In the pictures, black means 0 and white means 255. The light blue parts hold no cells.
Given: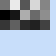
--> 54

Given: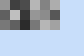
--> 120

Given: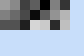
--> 82

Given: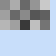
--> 182

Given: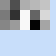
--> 134

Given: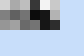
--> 150

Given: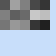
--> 118
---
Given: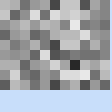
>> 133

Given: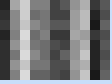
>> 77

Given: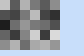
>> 48

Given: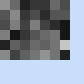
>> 85

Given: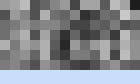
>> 154

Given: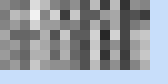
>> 60

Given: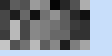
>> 16

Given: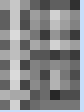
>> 139

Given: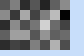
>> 3
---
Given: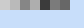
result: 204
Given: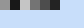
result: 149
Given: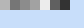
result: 182
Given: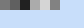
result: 120
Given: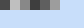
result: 73
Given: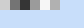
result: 207
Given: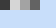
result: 58
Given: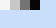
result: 245
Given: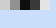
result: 207
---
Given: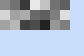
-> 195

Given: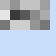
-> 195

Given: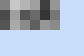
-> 159

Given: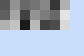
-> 135

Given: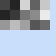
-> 212

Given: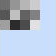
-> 149

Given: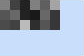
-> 128

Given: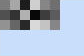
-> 207

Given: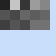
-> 53
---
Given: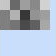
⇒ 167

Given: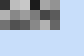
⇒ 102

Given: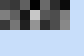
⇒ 136

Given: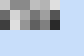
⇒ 41

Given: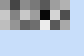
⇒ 169

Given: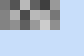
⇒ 143

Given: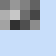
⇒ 140

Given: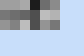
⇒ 119
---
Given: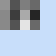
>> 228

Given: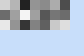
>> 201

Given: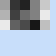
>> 23

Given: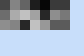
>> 91

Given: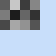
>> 146

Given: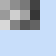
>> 87

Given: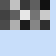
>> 134
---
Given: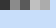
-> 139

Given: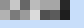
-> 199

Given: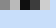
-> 186

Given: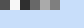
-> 247

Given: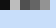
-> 189

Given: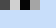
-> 208
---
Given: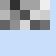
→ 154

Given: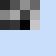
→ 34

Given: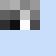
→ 164

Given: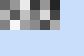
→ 101

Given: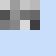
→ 208

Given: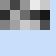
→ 141

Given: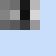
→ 121

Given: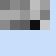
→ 114

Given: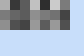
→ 175

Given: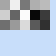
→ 166
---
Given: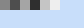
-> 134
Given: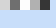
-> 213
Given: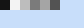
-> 20
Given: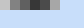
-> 197
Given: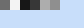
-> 109
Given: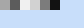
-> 167
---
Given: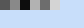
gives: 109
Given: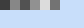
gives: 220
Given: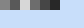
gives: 70
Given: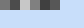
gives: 64
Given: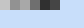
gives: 48
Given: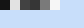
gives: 122
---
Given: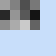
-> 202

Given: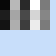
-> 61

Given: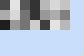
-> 116

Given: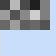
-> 95

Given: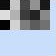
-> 125

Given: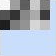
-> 147

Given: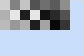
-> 176
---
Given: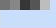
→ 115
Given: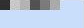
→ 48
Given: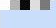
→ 252
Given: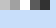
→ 194
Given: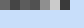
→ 102
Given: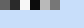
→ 98
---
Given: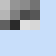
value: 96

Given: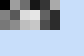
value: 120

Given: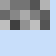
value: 191

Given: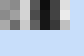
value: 170

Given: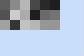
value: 161

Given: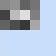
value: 98

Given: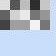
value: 66
